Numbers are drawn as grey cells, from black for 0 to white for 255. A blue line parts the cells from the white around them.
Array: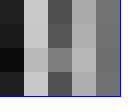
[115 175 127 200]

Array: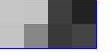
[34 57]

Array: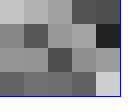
[ 77 164  78 113]

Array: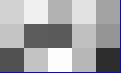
[163 192 253]

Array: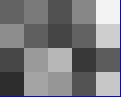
[243  98 183 164]

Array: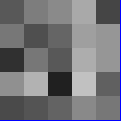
[ 69 159  88 178  74]

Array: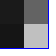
[99 21]

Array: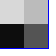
[187  13]

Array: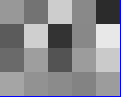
[ 43 136  83 146]
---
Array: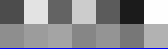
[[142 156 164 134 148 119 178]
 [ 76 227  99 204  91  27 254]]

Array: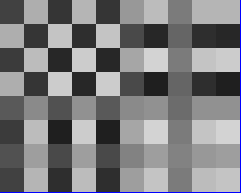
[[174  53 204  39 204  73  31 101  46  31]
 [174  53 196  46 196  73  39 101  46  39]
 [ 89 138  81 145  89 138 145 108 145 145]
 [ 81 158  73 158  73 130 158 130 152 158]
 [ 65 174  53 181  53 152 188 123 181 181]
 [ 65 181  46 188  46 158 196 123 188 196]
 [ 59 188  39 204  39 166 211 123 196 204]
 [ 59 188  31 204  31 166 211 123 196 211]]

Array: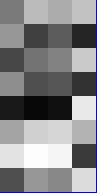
[[227 253 245  57]
 [164 208 214 179]
 [122 186 172 194]
 [ 78 150 136 220]
 [ 71 114 129 201]
 [150  63  92  36]
 [142  78  86  50]
 [ 24   8  16 233]]

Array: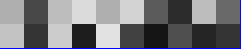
[[196  52 204  29 226  65  21  79  37  52]
 [175  71 188 219 175 211  91  44 188 104]]

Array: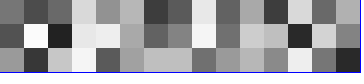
[[154  55 199 245  90 161 191 191 112 154 183 138 238 118  41]
 [118  76 105 217 146 183  61  90 232  98 169  61 217 105 177]
 [ 82 251  34 232 238 169  98 131 245 112 205 191  41 211 131]]

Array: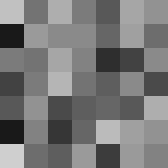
[[ 66 123 181 115  94 138  74]
 [193 115 174 123  88 166 146]
 [123 115 166 130  46  66 138]
 [ 25 154 138 138 102 160 109]
 [207 109  94 154  60 154 130]
 [ 88 146  74  94 102  88 174]
 [ 25 130  54 102 187 160 146]]

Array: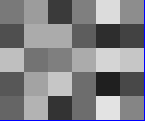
[[ 87 163 198 109  31  72]
 [ 79 171 171  93  45  66]
 [191 115 127 171 213 198]
 [121 156  58 127 220 141]
 [101 179  51 109 227 133]]

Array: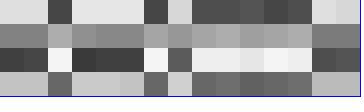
[[ 64  70 244  58  64  64 244  91 238 238 230 244 238  78  84]
 [130 130 173 144 136 136 165 151 165 173 159 165 173 123 123]
 [195 195 103 202 202 195 103 208 103 110  97 103 110 187 187]
 [223 223  70 230 230 230  70 215  78  78  84  70  78 223 215]]

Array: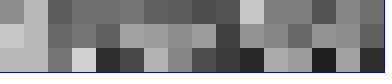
[[186 186 118 208  45  70 179 134  76  58  38 171 155  30 163  45]
 [200 186 103 118  97 163 155 140 155  64 148 134 103 148 140  97]
 [140 186  91 110 110 118  97  91  76  83 200 126 126  83 134 110]]
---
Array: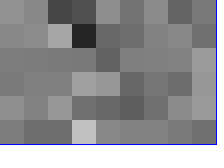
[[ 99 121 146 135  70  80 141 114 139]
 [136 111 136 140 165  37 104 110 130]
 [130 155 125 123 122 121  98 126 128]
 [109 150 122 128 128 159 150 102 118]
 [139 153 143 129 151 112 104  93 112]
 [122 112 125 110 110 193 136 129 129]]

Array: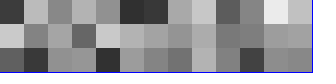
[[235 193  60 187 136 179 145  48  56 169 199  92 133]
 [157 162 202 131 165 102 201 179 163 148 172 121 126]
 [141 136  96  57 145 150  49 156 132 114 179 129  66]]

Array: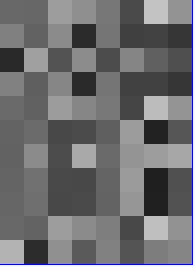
[[195 147 104 103 157 143 119  74]
 [ 66  54 128  98 139  43 117  64]
 [ 96  79  41 160  83 140  76 133]
 [ 65  54 129  95 134  42 117  65]
 [188 148 106  97 156 134 120  69]
 [ 34  86  99 107  72  75  95 156]
 [157 167  98 139  76 169 106 148]
 [ 31  80 100 113  73  72 100 155]
 [ 32  82 102 111  72  74  99 150]
 [191 146 104  99 157 139 126  72]
 [125 133 179  44 144  90 129  84]]

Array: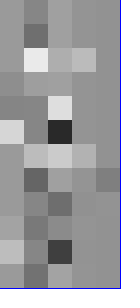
[[148 146 154 134 160]
 [148 146 154 111 160]
 [187 146 154 234 174]
 [148 146 142 158 160]
 [148 146 133 134 222]
 [148 146 214 134  41]
 [178 146 154 188 203]
 [148 127 154 101 160]
 [145 147 154 134 110]
 [148 146 163 121 139]
 [147 146 189 134  63]
 [148 146 154 114 163]]

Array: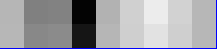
[[210 183 182 128 130   3 178 208 236]
 [207 183 183 136 139  21 182 207 226]]

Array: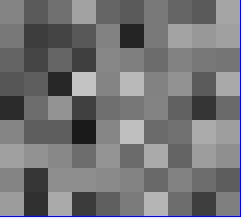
[[ 90 165 132  90 112 162 101  90 121 101]
 [152 160 120  61  68  88 130  36 121 163]
 [120 117 100  69 101  63 135 127 108 130]
 [ 91 169  86  94  39 195 132 185 130 146]
 [ 53 106  43 109 147  64 111 119 131  97]
 [171 158 133  94  94  26 134 191 107 113]
 [157 143 160 146 136 109 148 107 170 100]
 [109  93 132  54 142 142 138 131 105 130]
 [ 62 127 156  48 170  59  95 123 181 109]]
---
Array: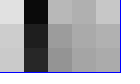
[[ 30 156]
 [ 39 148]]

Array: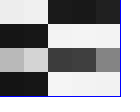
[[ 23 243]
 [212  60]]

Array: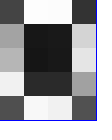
[[23 25]
 [21 24]]

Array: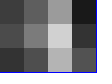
[[123 209]
 [ 78 180]]

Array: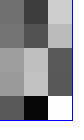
[[ 81 187]
 [191  89]]

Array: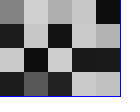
[[198  19]
 [ 13 205]]

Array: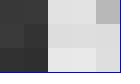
[[ 51 221]
 [ 47 232]]
